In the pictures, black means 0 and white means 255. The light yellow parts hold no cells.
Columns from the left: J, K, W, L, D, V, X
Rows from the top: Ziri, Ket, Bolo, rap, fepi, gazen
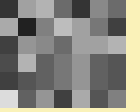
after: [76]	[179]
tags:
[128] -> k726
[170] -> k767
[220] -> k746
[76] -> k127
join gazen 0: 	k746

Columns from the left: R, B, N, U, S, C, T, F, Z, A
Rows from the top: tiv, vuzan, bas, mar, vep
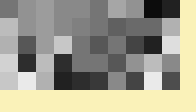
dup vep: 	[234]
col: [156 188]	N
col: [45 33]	U
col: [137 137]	U
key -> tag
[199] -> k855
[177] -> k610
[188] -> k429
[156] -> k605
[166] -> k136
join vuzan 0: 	k429
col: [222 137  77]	A
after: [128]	[117]

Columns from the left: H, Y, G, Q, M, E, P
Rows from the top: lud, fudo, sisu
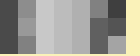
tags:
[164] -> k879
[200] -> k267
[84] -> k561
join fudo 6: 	k561
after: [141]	[200]

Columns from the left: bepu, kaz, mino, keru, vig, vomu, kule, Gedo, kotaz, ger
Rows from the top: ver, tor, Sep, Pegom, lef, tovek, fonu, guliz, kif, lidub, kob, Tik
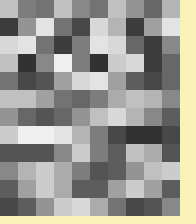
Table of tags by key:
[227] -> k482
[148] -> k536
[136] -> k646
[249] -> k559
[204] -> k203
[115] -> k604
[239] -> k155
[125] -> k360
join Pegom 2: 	k646
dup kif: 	[84]
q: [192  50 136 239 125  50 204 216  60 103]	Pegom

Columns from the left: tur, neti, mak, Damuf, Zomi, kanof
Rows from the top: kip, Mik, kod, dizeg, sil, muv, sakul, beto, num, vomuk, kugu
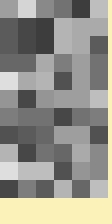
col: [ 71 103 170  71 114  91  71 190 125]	neti
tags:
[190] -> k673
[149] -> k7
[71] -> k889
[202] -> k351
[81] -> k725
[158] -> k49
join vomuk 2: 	k673
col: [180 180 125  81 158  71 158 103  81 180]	Damuf
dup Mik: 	[170]
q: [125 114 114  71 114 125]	sakul
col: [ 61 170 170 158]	Zomi
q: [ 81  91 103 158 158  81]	beto

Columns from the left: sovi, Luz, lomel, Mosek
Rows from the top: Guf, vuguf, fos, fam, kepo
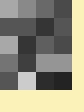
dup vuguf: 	[85]
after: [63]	[149]
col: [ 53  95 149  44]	lomel
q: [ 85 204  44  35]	kepo
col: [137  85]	Luz

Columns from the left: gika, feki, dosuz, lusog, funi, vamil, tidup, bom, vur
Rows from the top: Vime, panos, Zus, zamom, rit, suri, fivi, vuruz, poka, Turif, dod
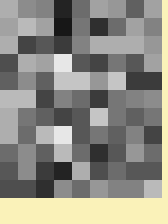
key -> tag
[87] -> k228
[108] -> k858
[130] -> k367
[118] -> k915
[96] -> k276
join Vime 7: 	k276
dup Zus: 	[174]
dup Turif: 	[87]
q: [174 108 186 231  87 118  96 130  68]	vuruz
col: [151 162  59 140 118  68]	vur

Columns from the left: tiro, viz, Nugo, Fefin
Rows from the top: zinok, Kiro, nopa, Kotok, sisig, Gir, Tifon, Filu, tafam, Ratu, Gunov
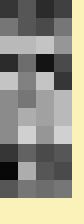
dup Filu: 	[208]
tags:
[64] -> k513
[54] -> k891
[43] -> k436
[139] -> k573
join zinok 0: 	k891
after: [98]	[74]
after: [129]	[196]
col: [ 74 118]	Fefin

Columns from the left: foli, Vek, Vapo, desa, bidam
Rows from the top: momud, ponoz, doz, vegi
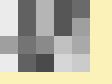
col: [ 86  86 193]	desa
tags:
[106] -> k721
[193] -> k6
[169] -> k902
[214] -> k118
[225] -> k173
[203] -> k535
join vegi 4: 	k535
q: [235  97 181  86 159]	ponoz
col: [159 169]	bidam
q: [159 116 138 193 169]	doz

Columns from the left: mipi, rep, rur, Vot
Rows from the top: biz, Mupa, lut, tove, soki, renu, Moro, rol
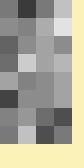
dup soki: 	[163]
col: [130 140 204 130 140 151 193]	rep
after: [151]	[109]
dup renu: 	[140]
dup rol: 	[121]
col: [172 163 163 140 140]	rur

